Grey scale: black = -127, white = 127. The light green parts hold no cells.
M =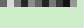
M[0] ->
-24
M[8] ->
-70

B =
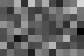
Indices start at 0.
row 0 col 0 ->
-17
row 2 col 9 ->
-32
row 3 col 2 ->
-55
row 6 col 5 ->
-49
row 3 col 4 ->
-33
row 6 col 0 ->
31
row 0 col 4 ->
66
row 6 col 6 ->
5
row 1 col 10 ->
56
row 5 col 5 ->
-2
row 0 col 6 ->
44
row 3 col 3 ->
29
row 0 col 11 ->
87
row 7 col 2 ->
-41
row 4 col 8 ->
-73
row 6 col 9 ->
-57
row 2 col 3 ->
3
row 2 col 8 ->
-16
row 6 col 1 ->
-72
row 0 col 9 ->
-20
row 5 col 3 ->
-74
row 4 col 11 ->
-122
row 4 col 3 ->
-9
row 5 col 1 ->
-21

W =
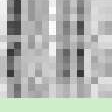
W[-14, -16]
111
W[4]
[97, -39, -53, 54, 53, 36, 57, 123, 43, 2, 47, -39, 66, 89, 61, 44]
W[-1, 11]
37
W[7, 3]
57
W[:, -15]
[7, -10, 21, -51, -39, 37, 12, -70, -27, -17, -70, 32, 37, 37]
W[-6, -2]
70
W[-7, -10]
67
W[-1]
[90, 37, -7, 59, 44, 36, 54, 83, 63, 50, 76, 37, 53, 96, 64, 59]
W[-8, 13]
67
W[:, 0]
[111, 111, 104, 98, 97, 72, 105, 81, 60, 59, 59, 77, 101, 90]
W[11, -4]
72
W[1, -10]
42
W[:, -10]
[44, 42, 50, 60, 57, 55, 42, 67, 70, 75, 75, 53, 43, 54]
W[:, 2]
[-63, -63, -33, -58, -53, 38, -50, -26, 36, 38, 25, 25, -18, -7]
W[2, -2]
86
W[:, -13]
[63, 59, 65, 54, 54, 70, 63, 57, 62, 58, 55, 70, 62, 59]
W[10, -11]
29
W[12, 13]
96
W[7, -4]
87
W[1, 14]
79
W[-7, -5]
-70
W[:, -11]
[52, 48, 45, 29, 36, 86, 68, 48, 68, 51, 29, 86, 46, 36]
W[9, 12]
87
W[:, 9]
[25, 18, 34, -5, 2, 25, 24, -28, -8, 7, -28, 23, 50, 50]
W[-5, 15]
39
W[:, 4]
[23, 24, 23, 55, 53, 31, 25, 62, 64, 75, 75, 30, 26, 44]
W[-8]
[105, 12, -50, 63, 25, 68, 42, 112, 52, 24, 53, 12, 55, 67, 85, 85]

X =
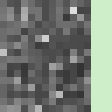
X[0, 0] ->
-17
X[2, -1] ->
-42
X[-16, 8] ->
-21
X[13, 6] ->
-55
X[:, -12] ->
[-44, 5, 15, -20, -12, -41, -19, -40, -7, -58, -62, -13, -43, -52, -30, 20]
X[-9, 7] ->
-51
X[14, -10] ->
-14
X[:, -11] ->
[-49, -46, -30, -14, -15, -46, 9, -55, -12, -55, -34, 29, -12, -45, 4, 15]
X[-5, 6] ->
-48
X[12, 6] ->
-34
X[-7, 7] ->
31
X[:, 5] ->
[-40, -12, -12, -52, -37, 10, -66, -37, -33, -32, -43, -36, -54, -56, -52, 53]
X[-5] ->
[-11, -13, 29, -63, -40, -36, -48, -8, -35, -68, -56, -37, 15]
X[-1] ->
[6, 20, 15, -48, 0, 53, -52, -44, -38, -15, -21, -45, -61]
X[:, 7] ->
[-37, -35, -33, -41, -27, -46, -44, -51, -52, 31, -19, -8, -15, 8, -5, -44]
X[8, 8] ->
-31
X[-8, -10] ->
-10
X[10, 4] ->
-19
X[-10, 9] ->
-51
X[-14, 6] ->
-51
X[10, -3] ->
-57
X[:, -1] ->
[-43, -56, -42, -12, -26, -53, -59, -8, -55, -55, -27, 15, -15, -13, -20, -61]
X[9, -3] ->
-58
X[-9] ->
[64, -40, -55, -22, -34, -37, -51, -51, -48, -63, -1, -50, -8]
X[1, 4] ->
-13
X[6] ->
[-5, -19, 9, -14, -38, -66, -59, -44, -56, -51, -52, -53, -59]
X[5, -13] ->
-19
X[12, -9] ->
28
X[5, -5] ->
-47
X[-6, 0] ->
-24

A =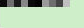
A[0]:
-115
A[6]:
26
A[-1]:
64
